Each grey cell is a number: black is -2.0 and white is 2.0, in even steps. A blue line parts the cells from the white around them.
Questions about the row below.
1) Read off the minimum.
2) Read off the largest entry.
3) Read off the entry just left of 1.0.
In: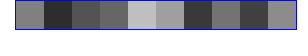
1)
-1.3
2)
1.0
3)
-0.4

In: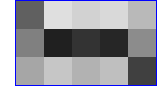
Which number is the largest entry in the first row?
1.5
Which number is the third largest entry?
1.3
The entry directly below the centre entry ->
0.8
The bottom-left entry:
0.6

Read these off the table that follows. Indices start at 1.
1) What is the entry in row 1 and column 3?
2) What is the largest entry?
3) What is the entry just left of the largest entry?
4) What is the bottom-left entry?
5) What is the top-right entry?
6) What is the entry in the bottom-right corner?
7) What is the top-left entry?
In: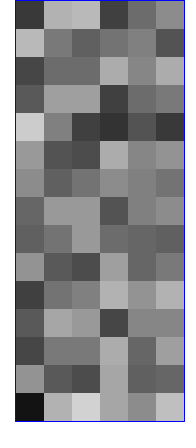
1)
0.9
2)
1.3
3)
0.8
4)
-1.7
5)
0.2
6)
1.0
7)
-1.1

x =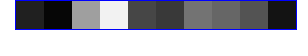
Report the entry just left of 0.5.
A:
-1.9
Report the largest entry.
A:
1.8
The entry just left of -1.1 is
-0.9

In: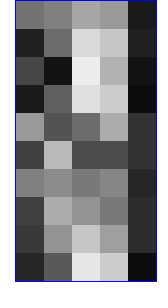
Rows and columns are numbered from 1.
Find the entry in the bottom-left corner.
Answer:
-1.4
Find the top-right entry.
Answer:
-1.6
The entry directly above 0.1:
-0.8
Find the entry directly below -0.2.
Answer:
-1.5
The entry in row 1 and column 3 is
0.6
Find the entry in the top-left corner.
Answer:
-0.2
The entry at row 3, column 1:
-0.9
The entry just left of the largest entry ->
-1.7
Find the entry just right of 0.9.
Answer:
-0.8
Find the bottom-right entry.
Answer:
-1.8
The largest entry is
1.7
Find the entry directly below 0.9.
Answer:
0.2
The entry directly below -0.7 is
0.9
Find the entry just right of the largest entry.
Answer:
0.8
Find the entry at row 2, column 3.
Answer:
1.4

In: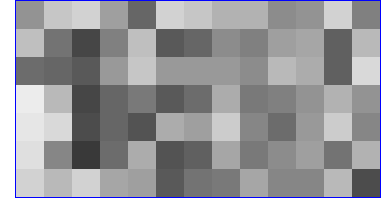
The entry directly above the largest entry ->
-0.3
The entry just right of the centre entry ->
0.7
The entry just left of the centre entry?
-0.6
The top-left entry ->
0.3
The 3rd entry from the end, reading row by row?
0.1
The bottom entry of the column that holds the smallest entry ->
1.3
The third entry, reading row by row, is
1.3
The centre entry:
-0.3
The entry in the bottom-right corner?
-0.8
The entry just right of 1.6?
1.4
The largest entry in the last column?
1.4
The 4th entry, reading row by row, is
0.5
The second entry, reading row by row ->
1.1
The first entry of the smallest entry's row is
1.5
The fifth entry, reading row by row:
-0.4
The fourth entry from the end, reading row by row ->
0.1
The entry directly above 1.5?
1.6
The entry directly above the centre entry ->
0.4
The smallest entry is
-1.1
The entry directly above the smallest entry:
-0.8
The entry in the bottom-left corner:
1.3

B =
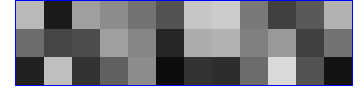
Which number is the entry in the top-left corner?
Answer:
0.9
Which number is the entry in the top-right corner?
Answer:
0.8
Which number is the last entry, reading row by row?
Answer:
-1.7
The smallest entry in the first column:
-1.5
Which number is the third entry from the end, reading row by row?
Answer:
1.4
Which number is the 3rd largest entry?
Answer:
1.1
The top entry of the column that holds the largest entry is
-1.0
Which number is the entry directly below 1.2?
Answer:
0.8
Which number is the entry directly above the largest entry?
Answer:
0.4
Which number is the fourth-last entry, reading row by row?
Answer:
-0.3

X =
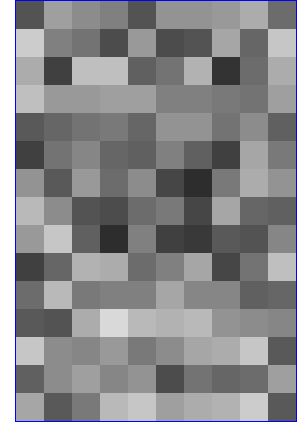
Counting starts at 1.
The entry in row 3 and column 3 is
1.0
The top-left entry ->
-0.7
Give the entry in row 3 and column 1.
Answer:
0.7
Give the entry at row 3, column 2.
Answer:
-1.0
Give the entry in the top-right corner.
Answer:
-0.3
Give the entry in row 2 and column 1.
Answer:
1.2
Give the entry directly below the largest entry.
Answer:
0.4
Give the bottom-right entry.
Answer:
-0.6
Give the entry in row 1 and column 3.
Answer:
0.2
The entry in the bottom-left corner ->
0.6
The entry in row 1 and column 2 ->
0.5
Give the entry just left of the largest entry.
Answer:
0.7
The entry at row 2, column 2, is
0.0
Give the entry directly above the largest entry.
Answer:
0.0

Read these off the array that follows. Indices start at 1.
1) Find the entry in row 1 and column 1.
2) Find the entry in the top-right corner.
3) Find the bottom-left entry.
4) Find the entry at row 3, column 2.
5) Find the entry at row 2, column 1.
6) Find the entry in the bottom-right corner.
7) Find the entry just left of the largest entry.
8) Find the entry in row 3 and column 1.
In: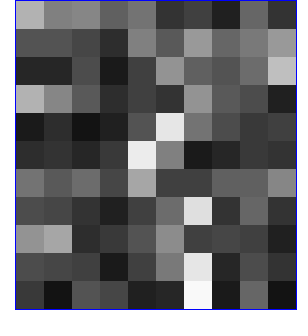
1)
0.8
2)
-1.2
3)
-1.1
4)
-1.4
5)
-0.7
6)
-1.7
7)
-1.4
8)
-1.4

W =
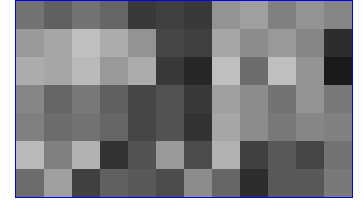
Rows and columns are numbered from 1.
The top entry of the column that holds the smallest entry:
0.1
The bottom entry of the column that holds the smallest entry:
-0.1
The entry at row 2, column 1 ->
0.4
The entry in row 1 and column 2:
-0.5
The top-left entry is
-0.2
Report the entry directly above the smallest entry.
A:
-1.3
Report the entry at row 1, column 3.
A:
-0.2
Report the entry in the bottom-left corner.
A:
-0.3
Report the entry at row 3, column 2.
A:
0.6
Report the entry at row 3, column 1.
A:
0.7
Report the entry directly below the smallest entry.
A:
-0.1

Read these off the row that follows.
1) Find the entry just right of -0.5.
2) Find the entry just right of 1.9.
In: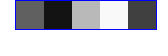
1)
-1.7
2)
-1.0
